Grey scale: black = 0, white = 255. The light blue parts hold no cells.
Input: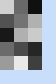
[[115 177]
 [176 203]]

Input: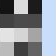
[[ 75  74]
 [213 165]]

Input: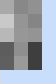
[[149 133]
 [151 148]]

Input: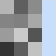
[[128 168]
 [202  84]]

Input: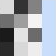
[[158 243]
 [227 107]]

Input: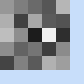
[[ 65 168]
 [142  28]]

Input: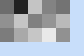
[[197 128]
 [169 198]]

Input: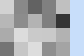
[[140 179]
 [220 202]]
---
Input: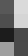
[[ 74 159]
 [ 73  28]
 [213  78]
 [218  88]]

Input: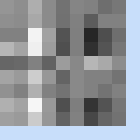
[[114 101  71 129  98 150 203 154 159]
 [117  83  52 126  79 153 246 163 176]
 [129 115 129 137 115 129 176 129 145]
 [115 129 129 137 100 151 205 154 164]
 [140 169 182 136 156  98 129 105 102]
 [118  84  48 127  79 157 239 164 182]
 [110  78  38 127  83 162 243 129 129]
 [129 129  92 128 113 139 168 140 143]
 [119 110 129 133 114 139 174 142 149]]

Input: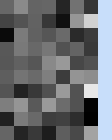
[[163  73  94  29  57  36 101]
 [  1  45  65  62 105 123  32]
 [  3  82 108 154  89 149 126]
 [231  82 154  81  56  34  84]
 [141 148  60 127 106 116  94]
 [ 81  71 153 137  86  97  87]
 [ 57 100  82 119 104 121  88]
 [ 60  42 106  86  97 123  10]
 [209 150  16  55  98  83  68]
 [ 53 114  37 102 100 138 103]]

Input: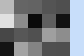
[[ 79  80 132 163  20]
 [141 159  80  87  71]
 [ 18  95  10 140 224]
 [ 79  84  99 101 186]]

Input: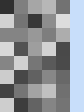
[[116 133  99  61 206]
 [112 192 163 117  66]
 [104 135  97  71 204]
 [ 74  90 118 209 133]
 [ 73 210 158  82 216]
 [173 126 152 132 132]
 [221 141  55 116 209]
 [114 183 166 127  48]]

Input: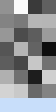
[[131 104 201 211]
 [207  29 112 176]
 [114 199  71  93]
 [ 13  99 181  85]
 [155  93  76 151]
 [181 182 122 131]
 [ 96  58 251 146]]

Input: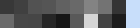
[[ 28  67 213  89  22  38  70  71 106]
 [ 52 115 131 105  97  85  82  64  56]]

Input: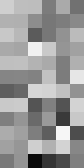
[[127  72  52  10 148 121]
 [135 211 177 207 150 161]
 [ 77 246  94 126 160 172]
 [200  57 154 106 149 127]
 [211  83 128  84 203 201]
 [146 192 211 214 103  94]
 [230 124 193 130 134 133]
 [176 125 170 179 192 191]
 [161 149 201 241 165 169]
 [187 146 119  91 184 200]
 [137 125 119 141 176 177]
 [113 170 124 189 190 207]]

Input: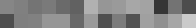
[[202 166 144 160  82 124  79 154 104 150 150 129 127  78]
 [ 76 115  53 163 167 154 150 177  97 106 122 116 128 134]]
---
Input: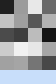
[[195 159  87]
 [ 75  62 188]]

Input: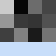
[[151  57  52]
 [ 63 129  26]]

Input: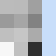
[[154 166 130]
 [191 198 171]]

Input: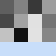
[[ 71 162 225]
 [194  17 226]]

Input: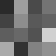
[[ 66 141  89]
 [ 94 104  82]]

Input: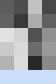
[[ 98  56 171]
 [226 210  81]]
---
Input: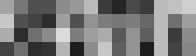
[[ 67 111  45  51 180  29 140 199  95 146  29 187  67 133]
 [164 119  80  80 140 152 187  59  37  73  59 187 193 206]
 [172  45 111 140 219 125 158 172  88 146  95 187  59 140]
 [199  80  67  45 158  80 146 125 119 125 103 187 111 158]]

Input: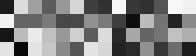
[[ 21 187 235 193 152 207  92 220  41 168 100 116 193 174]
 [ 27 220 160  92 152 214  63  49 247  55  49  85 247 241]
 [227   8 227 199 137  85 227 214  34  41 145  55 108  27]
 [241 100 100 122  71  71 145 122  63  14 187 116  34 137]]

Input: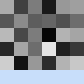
[[ 38 165 109 228  31  57]
 [ 86 139  93 101  80 109]
 [171  64 124  25 152 159]
 [185  72 124   6 179 165]
 [206  18 152  44 179 200]]

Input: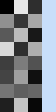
[[  1 231  46]
 [ 31 195   8]
 [ 62 124  82]
 [ 68 159  16]
 [ 89 188  24]
 [117  95 103]
 [144  54 167]
 [217  46 174]]

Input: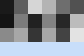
[[ 20 124  33 131  39 188]
 [ 26  94 214 180 110  81]
 [138 167  53 167  67 227]]

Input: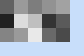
[[ 33 220 191  52  90]
 [ 98 154 125 146 162]
 [132 154 233 105  74]]

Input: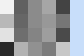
[[ 41 178 145 124 199]
 [184 102 139 152 118]
 [226 110 132 158  74]
 [242  96 139 166  67]]

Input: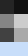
[[ 37  17]
 [ 65 169]
 [133 204]]
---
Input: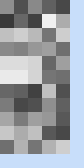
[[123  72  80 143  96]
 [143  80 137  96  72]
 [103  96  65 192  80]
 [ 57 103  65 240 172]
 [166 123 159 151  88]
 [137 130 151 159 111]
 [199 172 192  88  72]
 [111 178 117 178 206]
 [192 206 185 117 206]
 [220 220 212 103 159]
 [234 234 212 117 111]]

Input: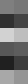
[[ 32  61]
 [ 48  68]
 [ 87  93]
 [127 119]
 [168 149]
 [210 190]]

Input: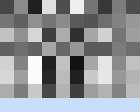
[[117  97 144 117 138  90  84 110 131 152]
 [ 97 110  97 166 103 152  90  90 124 110]
 [172 124 201  71 179  63 158 179 131 187]
 [209 131 251  32 193  18 166 230 138 193]
 [ 71 138  32 223  78 238 117  55 124  78]
 [193 144 215  63 172  47 166 209 117 158]
 [215 158 251  40 187  32 201 230 152 179]]

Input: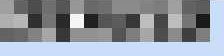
[[159  99  77 111  85 151 105 111 139 139 131 125 159  99  92]
 [ 99 105 131 167  55 145 145 151  85 125 167  77 139  63 125]
 [174 182  47 117  41 244  33  85  92  55 189  70 189 117  26]]

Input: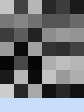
[[154  11 162  52  46  66]
 [204  40 168  18  40  18]
 [196  66 182  40  60  26]
 [  5  72   5 174 190 182]
 [ 60  93  34 141 154 147]
 [120 133 114  85  85 106]
 [ 26 182  11 196 154 174]]

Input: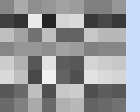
[[ 65  51 234  37 212 218  57  72  57]
 [ 87 106 191  80 199 205  80  93  87]
 [106 128 170 106 176 184  99 106 114]
 [134 150 150 142 162 156 128 134 134]
 [191 162 114 191  99  99 199 184 184]
 [134 170 142 150 162 156 128 128 150]
 [205 176  87 226  93  87 212 205 199]
 [218 191  72 240  99  80 226 218 212]]

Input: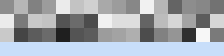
[[201  69  92 107  31  84  92 156 163 175  76 129 149  47 247 122]
 [235 122 201 195  84 107  76 241 222 222 100 188 214 163  92 214]
 [141 182 129 156 235 195 208 169 156 135 241 182 100 141 135 114]]
